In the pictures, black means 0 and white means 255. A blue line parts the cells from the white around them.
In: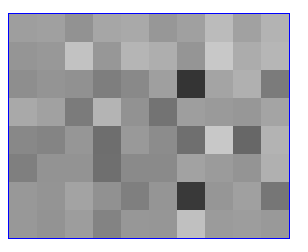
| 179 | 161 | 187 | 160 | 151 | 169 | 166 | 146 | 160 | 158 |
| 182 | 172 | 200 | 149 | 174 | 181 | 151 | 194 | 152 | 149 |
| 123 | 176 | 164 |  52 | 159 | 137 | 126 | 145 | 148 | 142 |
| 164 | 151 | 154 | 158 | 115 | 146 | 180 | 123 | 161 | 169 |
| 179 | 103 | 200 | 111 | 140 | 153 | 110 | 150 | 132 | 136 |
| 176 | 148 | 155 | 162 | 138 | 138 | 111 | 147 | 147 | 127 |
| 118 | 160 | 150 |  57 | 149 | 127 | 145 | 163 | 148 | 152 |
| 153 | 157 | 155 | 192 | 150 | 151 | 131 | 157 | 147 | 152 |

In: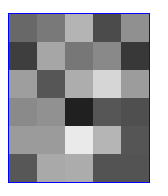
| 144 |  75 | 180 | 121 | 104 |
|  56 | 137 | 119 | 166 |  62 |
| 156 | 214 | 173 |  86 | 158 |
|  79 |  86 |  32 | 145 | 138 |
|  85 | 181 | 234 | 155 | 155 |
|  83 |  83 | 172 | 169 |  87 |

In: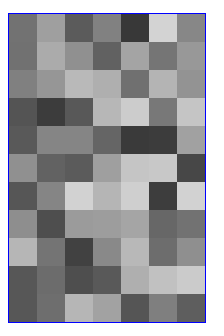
| 135 | 211 |  56 | 129 |  91 | 159 | 114 |
| 152 | 117 | 164 |  97 | 144 | 171 | 113 |
| 147 | 180 | 112 | 175 | 185 | 150 | 128 |
| 197 | 120 | 204 | 183 |  88 |  60 |  84 |
| 161 |  60 |  58 | 101 | 133 | 133 |  89 |
|  71 | 200 | 197 | 159 |  91 |  98 | 144 |
| 210 |  61 | 207 | 181 | 210 | 133 |  86 |
| 114 | 103 | 165 | 157 | 155 |  78 | 142 |
| 143 | 109 | 184 | 137 |  65 | 116 | 182 |
| 203 | 193 | 175 |  89 |  78 | 108 |  87 |
|  94 | 127 |  85 | 162 | 182 | 110 |  87 |

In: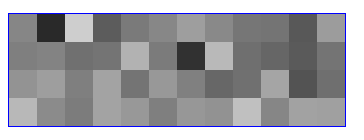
| 156 |  88 | 116 | 118 | 137 | 158 | 135 | 122 |  92 | 206 |  41 | 134 |
| 116 |  90 | 102 | 111 | 185 |  49 | 123 | 178 | 116 | 112 | 131 | 127 |
| 111 |  83 | 165 | 112 | 103 | 128 | 152 | 116 | 163 | 127 | 158 | 147 |
| 160 | 162 | 134 | 192 | 146 | 151 | 127 | 152 | 163 | 124 | 139 | 184 |

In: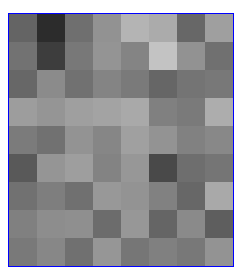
| 159 | 103 | 171 | 180 | 146 | 111 |  44 | 100 |
| 112 | 146 | 195 | 132 | 148 | 120 |  61 | 114 |
| 120 | 116 | 102 | 122 | 132 | 113 | 139 | 103 |
| 173 | 122 | 128 | 169 | 163 | 159 | 149 | 157 |
| 136 | 129 | 147 | 160 | 134 | 147 | 113 | 123 |
| 117 | 110 |  73 | 151 | 131 | 158 | 149 |  89 |
| 169 | 103 | 129 | 147 | 152 | 112 | 126 | 113 |
|  94 | 138 | 101 | 151 | 108 | 143 | 141 | 128 |
| 147 | 120 | 128 | 118 | 150 | 112 | 135 | 121 |

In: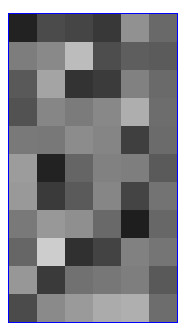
| 105 | 145 |  56 |  69 |  75 |  34 |
|  91 |  94 |  77 | 188 | 137 | 125 |
| 106 | 129 |  59 |  51 | 164 |  89 |
| 109 | 174 | 136 | 123 | 134 |  82 |
| 107 |  63 | 133 | 140 | 120 | 121 |
|  90 | 126 | 129 | 101 |  34 | 156 |
| 115 |  68 | 134 |  90 |  58 | 153 |
| 103 |  30 | 105 | 143 | 152 | 121 |
| 117 | 129 |  67 |  48 | 205 | 102 |
|  89 | 126 | 119 | 113 |  58 | 151 |
| 109 | 175 | 171 | 154 | 138 |  75 |
